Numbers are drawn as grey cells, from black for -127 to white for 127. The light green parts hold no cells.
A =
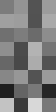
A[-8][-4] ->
-3
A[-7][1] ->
29
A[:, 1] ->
[20, 29, -2, -52, -54, 23, -27, -69]
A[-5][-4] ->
15
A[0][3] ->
28
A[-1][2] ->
88
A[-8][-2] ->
-44
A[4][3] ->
-45

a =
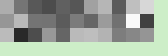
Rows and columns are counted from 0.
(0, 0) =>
45
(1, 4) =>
-36
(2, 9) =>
7
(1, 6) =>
-25
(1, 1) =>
57
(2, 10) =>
21
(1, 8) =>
-14
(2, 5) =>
58
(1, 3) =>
-12
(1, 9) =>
121

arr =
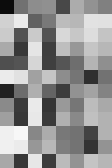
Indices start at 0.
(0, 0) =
-115
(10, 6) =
-76
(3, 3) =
-65
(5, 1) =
97
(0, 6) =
18
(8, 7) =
50
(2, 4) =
88
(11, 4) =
59
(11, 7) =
54
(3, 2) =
101
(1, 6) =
98
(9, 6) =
-61
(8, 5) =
9
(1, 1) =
107
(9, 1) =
119
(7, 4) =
25
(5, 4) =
13
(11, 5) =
19
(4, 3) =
-64
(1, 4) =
60
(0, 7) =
0
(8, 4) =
49
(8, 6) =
64
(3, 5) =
23
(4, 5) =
-17
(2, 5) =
71
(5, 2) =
33
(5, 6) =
-80
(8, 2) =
104
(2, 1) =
-45

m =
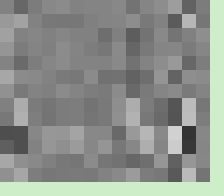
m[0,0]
2
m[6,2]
3
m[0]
[2, -24, -3, 8, 11, 2, 4, 4, 8, -12, 5, 13, 29, -29, -3]
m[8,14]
-2
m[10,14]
6
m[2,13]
1
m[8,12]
-43
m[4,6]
3
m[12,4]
-6
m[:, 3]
[8, -7, 1, 0, 6, 2, 0, -10, -11, 23, 22, 0, -8]
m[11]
[39, 15, 9, 0, -7, -9, 11, -9, -13, -24, -16, 22, -30, 22, 7]
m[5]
[39, 11, 9, 2, -5, -7, 11, -14, -13, -29, -17, 21, -28, 14, 11]
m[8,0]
-7
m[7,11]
-18
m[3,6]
-2
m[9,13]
-75
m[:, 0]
[2, 25, 33, 21, 3, 39, 17, 0, -7, -49, -32, 39, 16]
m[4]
[3, -21, -2, 6, 11, 3, 3, 2, 9, -13, 3, 13, 25, -24, -2]
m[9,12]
81
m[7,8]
14
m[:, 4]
[11, -8, 6, 12, 11, -5, 11, -3, -3, 22, 15, -7, -6]
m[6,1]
-6
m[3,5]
4
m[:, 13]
[-29, 54, 1, -4, -24, 14, -5, 59, 61, -75, -71, 22, 58]
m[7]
[0, 44, -4, -10, -3, -2, -12, -6, 14, 45, -3, -18, -42, 59, -8]
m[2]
[33, 2, 6, 1, 6, 1, 1, -17, 0, -34, -12, 9, -11, 1, 14]
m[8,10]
-7
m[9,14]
7
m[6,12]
10

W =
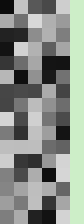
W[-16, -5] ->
-115
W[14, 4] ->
38
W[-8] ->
[84, -53, 80, -10, -52]
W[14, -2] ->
-74
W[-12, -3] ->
39
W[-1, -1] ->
83
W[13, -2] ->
45
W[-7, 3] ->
30
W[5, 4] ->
-13
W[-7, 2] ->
65
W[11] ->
[77, -72, -81, 23, 84]
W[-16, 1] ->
67
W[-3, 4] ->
-25
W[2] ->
[-93, -90, 13, 49, -1]
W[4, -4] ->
-18
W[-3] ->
[5, 36, 62, 45, -25]
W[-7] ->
[-4, -78, 65, 30, -107]
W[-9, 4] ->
-18
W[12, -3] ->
45
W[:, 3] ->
[-54, 47, 49, -32, -107, -102, 43, 17, -10, 30, -19, 23, -113, 45, -74, -109]
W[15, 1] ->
43
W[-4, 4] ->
86
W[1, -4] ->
-14

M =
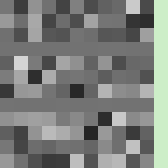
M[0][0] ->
-9
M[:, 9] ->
[74, -75, -57, -13, -23, -19, 8, -13, 10, -69, 65, -41]
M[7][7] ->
-12
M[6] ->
[-71, 23, 26, -11, -27, -87, -27, 52, 13, 8, 52]
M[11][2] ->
-48
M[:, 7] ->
[-30, -11, -41, -12, 20, -34, 52, -12, -82, 25, 10, 48]
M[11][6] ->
-45
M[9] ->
[-32, -61, 19, 58, 44, 21, -90, 25, -18, -69, -29]
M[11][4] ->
-67
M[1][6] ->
35
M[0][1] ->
-66
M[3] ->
[-13, -13, -13, -13, -13, -13, -13, -12, -12, -13, -13]
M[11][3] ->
-69
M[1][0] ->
25
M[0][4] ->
-60
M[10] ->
[-8, -58, -18, -25, -13, -15, -25, 10, -16, 65, -40]
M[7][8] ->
-13
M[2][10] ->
31
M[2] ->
[-15, -49, 37, -40, -44, -12, -17, -41, -39, -57, 31]
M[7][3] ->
-13
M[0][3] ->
-14
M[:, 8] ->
[-22, -12, -39, -12, -50, -16, 13, -13, 72, -18, -16, 56]
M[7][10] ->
-13
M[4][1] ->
84
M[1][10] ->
-82
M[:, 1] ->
[-66, -17, -49, -13, 84, 39, 23, -13, 27, -61, -58, -14]

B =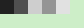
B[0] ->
-94
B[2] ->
78
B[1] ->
-48
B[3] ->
20

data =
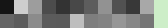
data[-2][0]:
-106
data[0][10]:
40
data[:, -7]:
[-76, -37]
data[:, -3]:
[-46, 22]
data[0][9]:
-71
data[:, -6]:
[-55, 62]
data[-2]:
[-106, 78, 29, -51, -76, -55, -34, 18, -46, -71, 40]

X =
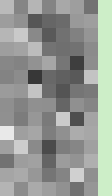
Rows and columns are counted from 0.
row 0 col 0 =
58
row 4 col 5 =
-65
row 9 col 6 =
39
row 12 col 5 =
80
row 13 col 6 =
22
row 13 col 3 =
30
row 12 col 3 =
-10
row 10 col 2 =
10
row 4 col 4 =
-9
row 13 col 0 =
52
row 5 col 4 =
-31
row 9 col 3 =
-1
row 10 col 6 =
32
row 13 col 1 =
12
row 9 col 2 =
38
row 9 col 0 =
105
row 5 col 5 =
-38
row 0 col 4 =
40
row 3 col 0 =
30
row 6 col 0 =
27
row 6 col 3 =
-19
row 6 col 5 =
-10
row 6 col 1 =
23
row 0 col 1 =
5
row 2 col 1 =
73
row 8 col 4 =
75
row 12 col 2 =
23
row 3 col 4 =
-16
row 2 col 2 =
9
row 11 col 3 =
-27
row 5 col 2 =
-72

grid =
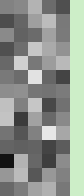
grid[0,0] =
2
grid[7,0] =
64
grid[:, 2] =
[51, 31, -20, 71, -7, 98, -9, 70, 34, 1, -28, -24, -40, 34]
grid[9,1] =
-42
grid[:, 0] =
[2, -50, 10, -47, -23, -6, 13, 64, 67, -11, -27, -108, 23, -23]
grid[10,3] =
-59
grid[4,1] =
80
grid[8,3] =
-22
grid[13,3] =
48
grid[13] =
[-23, -3, 34, 48, -7]
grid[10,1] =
-31
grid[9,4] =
39
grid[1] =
[-50, -26, 31, 60, -6]
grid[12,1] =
59
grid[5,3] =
-25
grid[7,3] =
-55
